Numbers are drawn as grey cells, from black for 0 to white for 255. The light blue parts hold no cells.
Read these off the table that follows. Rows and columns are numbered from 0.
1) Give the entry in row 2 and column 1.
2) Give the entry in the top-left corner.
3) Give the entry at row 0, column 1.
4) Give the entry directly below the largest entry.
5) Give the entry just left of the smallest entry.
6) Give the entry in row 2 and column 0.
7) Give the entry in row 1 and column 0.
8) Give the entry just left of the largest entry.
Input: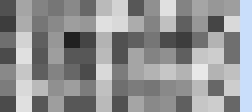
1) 211
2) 81
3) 165
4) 186
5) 151
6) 111
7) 61
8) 179

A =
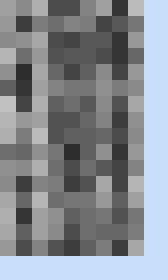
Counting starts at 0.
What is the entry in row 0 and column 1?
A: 138
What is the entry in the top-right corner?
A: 187
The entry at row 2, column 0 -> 138
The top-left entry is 160
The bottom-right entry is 167
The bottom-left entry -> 152
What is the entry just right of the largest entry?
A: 68
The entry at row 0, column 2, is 175
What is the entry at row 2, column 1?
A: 144
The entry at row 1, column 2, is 124
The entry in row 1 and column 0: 152
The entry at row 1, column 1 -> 61

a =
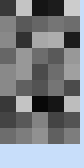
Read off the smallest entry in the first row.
21
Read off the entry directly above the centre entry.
109
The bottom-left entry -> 109
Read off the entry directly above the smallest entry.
83
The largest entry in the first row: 204
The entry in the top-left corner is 56
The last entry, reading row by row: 125
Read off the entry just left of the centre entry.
152
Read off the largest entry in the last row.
145
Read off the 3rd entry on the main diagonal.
168
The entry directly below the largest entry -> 109

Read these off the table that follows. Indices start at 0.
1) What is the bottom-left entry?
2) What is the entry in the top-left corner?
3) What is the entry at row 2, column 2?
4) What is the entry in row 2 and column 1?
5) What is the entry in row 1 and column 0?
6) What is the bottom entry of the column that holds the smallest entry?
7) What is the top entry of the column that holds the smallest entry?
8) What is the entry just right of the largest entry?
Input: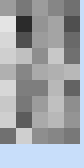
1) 112
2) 156
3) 156
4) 79
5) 228
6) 207
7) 120
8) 43

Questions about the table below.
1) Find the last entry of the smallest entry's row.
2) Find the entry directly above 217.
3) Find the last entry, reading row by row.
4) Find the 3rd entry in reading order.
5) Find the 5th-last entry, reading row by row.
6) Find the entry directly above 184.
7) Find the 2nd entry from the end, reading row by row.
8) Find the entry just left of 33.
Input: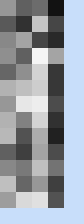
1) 18
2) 102
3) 82
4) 108
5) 63
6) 178
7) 224
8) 172

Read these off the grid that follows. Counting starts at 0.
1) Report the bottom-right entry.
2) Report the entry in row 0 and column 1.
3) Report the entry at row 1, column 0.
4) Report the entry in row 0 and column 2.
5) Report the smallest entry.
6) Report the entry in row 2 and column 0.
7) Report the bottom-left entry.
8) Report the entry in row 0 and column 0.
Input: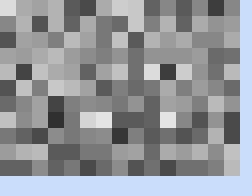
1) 186
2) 171
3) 135
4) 163
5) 48
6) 82
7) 98
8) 220

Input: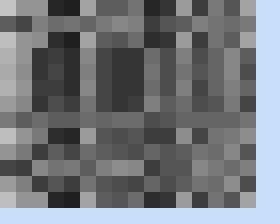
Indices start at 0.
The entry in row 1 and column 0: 93
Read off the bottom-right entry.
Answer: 163
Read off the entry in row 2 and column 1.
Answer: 148
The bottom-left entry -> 190
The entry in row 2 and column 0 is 190
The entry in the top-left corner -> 196
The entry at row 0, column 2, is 148
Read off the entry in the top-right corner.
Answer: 163
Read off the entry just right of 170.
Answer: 141
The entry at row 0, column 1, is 148

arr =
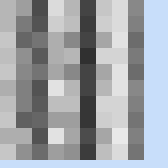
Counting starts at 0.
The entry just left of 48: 182
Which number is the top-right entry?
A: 136
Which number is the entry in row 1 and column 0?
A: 182
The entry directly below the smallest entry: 68
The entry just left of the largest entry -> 166
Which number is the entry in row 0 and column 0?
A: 182
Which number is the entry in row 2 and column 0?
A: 198
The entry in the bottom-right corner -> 116
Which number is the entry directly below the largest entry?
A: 219
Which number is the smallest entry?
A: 48
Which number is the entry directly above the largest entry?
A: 212
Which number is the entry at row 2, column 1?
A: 102
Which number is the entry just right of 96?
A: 102
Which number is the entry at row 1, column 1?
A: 122
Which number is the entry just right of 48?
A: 212
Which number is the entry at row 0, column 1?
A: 158
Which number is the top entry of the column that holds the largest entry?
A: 219
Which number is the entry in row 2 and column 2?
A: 116
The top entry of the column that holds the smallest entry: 68
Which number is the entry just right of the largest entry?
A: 128
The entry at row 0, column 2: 76
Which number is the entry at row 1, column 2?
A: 83
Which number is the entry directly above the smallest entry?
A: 68
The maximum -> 233

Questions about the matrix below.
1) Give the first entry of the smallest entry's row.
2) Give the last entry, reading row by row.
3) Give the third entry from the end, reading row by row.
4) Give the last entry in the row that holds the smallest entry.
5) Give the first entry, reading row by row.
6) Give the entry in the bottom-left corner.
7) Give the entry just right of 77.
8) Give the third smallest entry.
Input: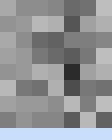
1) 147
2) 98
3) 92
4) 176
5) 169
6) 126
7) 120
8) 85

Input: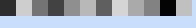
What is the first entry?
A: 45
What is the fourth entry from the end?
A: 170
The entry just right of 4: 192
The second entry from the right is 4

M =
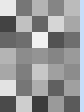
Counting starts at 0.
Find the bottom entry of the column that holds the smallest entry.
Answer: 60
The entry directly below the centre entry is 199
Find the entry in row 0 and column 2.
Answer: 180
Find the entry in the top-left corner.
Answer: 233
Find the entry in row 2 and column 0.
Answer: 102
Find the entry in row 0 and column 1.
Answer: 118
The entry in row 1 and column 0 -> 67
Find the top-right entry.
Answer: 187
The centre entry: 148
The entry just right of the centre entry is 133

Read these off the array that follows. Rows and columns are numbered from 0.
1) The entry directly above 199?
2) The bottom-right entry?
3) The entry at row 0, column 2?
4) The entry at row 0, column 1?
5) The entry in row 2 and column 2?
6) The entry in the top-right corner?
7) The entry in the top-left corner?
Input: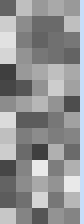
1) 92
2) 132
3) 153
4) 191
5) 99
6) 153
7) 99
